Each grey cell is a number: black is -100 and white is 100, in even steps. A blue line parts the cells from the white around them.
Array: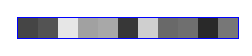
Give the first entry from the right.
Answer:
-7
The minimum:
-68
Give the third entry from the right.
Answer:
-13

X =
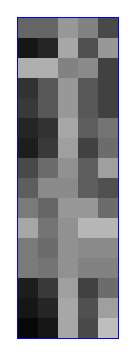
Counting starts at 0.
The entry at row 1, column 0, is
-83
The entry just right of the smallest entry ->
-83
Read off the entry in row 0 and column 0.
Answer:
-20
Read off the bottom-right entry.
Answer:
49
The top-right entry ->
-43
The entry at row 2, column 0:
37
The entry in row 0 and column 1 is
-20
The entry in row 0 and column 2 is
19
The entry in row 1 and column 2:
31
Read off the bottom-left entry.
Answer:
-94
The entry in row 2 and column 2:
2

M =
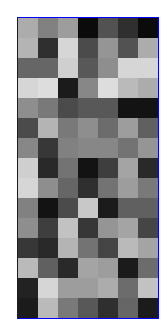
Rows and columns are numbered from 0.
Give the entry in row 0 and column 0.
35
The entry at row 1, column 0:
41
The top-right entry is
-91
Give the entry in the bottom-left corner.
-79
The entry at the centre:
-85
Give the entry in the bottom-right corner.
-79
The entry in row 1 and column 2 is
68
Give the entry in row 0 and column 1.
1
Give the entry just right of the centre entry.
-51
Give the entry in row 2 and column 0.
-20
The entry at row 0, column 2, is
23
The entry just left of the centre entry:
-10
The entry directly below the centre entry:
-63

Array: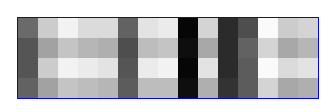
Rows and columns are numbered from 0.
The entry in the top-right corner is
66
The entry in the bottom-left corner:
-23
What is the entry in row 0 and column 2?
90
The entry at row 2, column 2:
90
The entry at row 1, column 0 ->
-33
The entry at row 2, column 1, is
60
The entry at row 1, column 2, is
54
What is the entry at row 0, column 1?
60
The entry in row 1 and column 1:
27
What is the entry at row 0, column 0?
-17
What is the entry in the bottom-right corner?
37
